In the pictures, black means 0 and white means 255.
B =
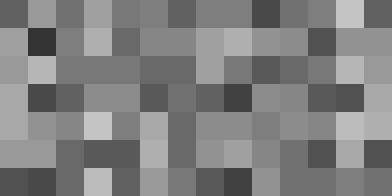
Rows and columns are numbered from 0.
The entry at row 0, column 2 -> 113
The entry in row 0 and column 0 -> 97
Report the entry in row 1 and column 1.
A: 51
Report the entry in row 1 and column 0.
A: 160
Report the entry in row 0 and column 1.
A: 153
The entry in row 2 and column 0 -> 153
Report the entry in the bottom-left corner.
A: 81
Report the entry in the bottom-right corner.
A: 113
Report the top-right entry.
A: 97
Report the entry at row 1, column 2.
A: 126
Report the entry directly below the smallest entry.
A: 182

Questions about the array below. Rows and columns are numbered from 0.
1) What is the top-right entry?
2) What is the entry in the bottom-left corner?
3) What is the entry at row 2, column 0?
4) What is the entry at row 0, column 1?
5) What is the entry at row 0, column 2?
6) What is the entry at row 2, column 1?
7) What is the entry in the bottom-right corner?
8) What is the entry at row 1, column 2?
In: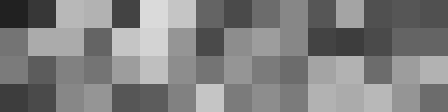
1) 80
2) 61
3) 123
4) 55
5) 184
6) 92
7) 108
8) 171

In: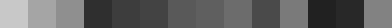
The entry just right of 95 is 108
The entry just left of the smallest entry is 122
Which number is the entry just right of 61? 67

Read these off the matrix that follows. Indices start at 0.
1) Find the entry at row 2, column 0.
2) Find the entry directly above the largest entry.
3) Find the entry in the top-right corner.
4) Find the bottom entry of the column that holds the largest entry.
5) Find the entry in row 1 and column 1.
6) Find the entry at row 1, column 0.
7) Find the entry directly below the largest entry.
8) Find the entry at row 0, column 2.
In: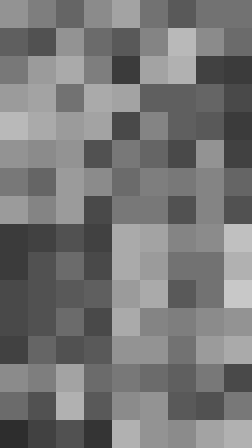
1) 120
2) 177
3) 114
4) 177
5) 81
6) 95
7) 147
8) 101

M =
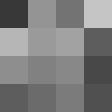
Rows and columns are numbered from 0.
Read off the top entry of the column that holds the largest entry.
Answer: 197
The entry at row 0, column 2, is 115
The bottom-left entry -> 93
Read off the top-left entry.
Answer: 56
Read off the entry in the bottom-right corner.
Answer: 80

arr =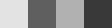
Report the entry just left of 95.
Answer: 227
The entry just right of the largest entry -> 95

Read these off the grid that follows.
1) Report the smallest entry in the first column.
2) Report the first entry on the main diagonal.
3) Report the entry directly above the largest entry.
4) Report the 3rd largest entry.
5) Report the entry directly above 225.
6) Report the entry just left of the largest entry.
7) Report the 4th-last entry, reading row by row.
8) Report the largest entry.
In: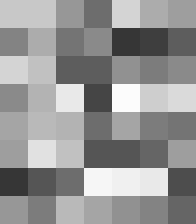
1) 54
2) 200
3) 145
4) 240
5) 185
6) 69
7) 165
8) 252

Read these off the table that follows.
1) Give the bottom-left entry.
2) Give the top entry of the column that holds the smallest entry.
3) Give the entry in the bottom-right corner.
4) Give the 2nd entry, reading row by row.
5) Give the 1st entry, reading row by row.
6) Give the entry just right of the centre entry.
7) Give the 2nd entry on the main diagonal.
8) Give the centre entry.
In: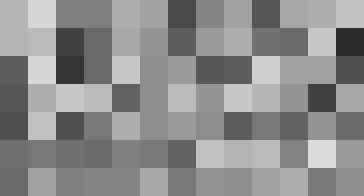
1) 106
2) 192
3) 140
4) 214
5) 180
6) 148
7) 186
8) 186
